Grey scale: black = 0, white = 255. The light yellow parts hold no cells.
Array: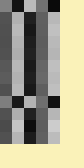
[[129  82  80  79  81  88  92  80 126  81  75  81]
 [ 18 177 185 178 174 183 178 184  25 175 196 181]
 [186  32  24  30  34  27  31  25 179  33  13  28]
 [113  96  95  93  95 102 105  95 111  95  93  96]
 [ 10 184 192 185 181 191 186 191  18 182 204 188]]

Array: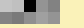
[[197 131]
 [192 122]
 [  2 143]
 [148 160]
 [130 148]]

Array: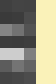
[[ 64  58 133  60 205  92  68]
 [ 68  60 114  59 205 116  71]
 [ 67  75  83  61 127  99  76]]

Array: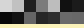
[[214   8]
 [193  18]
 [ 31 101]
 [123  38]
 [189  46]
 [ 17 106]
 [ 27 104]]

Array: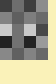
[[ 63 131 202  34 136]
 [110  95 114 114  96]
 [ 62 126 201  35 131]
 [140 106  72 154 104]]

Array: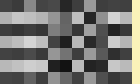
[[ 67 177  61 176  66 184  69]
 [ 59 197  54 189  62 193  66]
 [136 191  62 211  75 206  97]
 [ 68 180  54 190  58 200  62]
 [ 73 149 126  67 150  32 146]
 [ 38 100 103  31 115  18 103]
 [ 62 191  54 183  61 187  65]
 [154  38 160  41 154  35 151]
 [ 62 144  79  75  89  41  79]
 [ 66 211  35 204  47 199  55]
 [ 64 185  57 181  64 186  67]]
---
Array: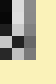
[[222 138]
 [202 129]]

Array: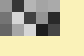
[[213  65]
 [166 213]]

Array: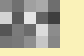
[[ 89 228]
 [123 107]]

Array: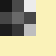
[[105  71]
 [ 54 190]]

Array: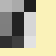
[[ 34 214]
 [ 34 214]]

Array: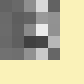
[[ 94  99]
 [ 96 139]]

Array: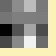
[[127 126]
 [ 82 165]]

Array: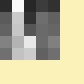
[[202  50]
 [198  86]]

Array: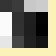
[[49 32]
 [50 31]]
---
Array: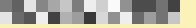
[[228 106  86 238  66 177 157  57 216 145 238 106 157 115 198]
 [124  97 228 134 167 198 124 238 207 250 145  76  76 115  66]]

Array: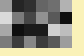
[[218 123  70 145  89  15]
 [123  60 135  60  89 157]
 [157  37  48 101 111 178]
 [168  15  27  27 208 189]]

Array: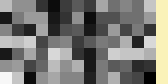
[[247 197  12 144 167 133 133  33 122 176  81  69   0]
 [197 188 207  69 122 133  60  90 122 112 176  33 216]
 [144 155  69 102 188 144 176  24 122  90 102  42  51]
 [188 144 144  51  12  60  90  60 167 112 133 112 197]
 [ 24 122 155 155  24  51 144  12  81  81 112 112 155]
 [ 24 102 167  90 216 188  51  24 102 207 197 197 176]
 [133  60  33 167  33  81  90  24  69 155  69 122  51]]

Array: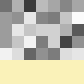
[[156 230 197 209 209 177  89]
 [242 221 101 145 124 221 230]
 [156 197 242 124 209  67 145]
 [113 177  58 187 166 134 166]
 [156 145 230 134 124 197 251]]

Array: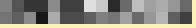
[[117  95 139  23 171  75  75  95 128 117 160 105 150 180  95  64]
 [128  84  53  53 139  64  64 223 200  42 105 189 160 171 150 105]]

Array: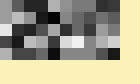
[[156 188 144  24   3 134 104  81 113  92]
 [156  92  36  36 177 144 122 122  48  57]
 [177  69  69 104  12 134 134 134  81  24]
 [230  48  36  81 167  48 104  57 156 122]
 [ 69  24 188 167  57 218 241 134 177 207]]
